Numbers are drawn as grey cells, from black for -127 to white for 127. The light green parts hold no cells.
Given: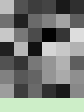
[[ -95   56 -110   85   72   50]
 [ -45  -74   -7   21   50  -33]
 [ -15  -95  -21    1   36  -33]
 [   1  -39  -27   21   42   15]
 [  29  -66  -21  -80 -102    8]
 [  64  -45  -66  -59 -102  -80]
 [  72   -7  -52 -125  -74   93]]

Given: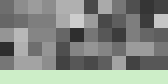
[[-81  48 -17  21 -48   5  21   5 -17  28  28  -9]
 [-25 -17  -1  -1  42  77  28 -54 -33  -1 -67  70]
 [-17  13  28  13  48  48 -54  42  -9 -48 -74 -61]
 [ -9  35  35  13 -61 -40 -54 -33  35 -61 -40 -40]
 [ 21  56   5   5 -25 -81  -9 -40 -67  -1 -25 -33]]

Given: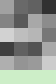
[[-64 -30 -44  40]
 [  4 -38  40  12]
 [ 33 -22 -30 -78]
 [ 47  20  26  76]
 [ 82  62  54  -8]]

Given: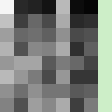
[[   2  -46   30    8   43  -65   -4]
 [  16  -16   16  -10  -10  -38  -31]
 [  23   37   37  -38   -4  -23  -59]
 [  30  -23  -16  -31   16  -53  -46]
 [  51  -46    8    2   43  -80  -31]
 [  57   23   -4  -53   23  -73  -73]
 [  65  -65  -23  -53   43  -86  -80]
 [ 117  -86  -93 -108   57 -115 -122]]

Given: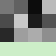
[[ -87   30   44   14]
 [ -52   72 -100  -45]
 [  -8  -30 -115   58]]

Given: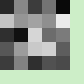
[[ -87    8  -67  -12 -118]
 [ -80 -111   86  -19   -4]
 [ -67    2  -80  -46  -53]
 [ -40   28   73   80  -34]
 [  67   21   34   15  107]]

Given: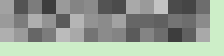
[[ 26  -3  47  19 -37  53  19  11  34 -25 -25 -31 -11 -18  11]
 [ 34 -44  -3 -66  26   4  11 -44 -52  41  26  67 -52 -58 -18]
 [ 47  26 -25  -3  59  41 -11  11   4 -37   4 -18 -66 -31  41]]

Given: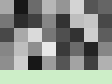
[[ -55   41   90   -8  -48  -77   78  -34]
 [  -8  -83  -63    6  -77   62   70  -55]
 [   6   62   14  104  -69  -20  -91    6]
 [  14   78 -104   28  -42   35  -63   49]
 [  41 -104  -20   55   21   84  -42  -26]]

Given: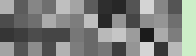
[[ -74  -66  -51  -58  -58   -8  -22   57   70   28 -100   43   -2]
 [ -51  -29  -16   43   13   -2   63  -88   21  -58   13   21  -16]
 [  36  -43   13  -51   50   -2  -22   -8  -66   21   84  -74   57]
 [  50  -35    6  -16   63   36  -35  -81  -88  -43   84    6  -43]]
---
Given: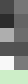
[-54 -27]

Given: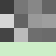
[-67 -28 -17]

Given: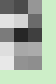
[-36  84 -64]

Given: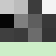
[ 73   0 -19]

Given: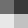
[-16  65]

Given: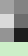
[ 34 -18]
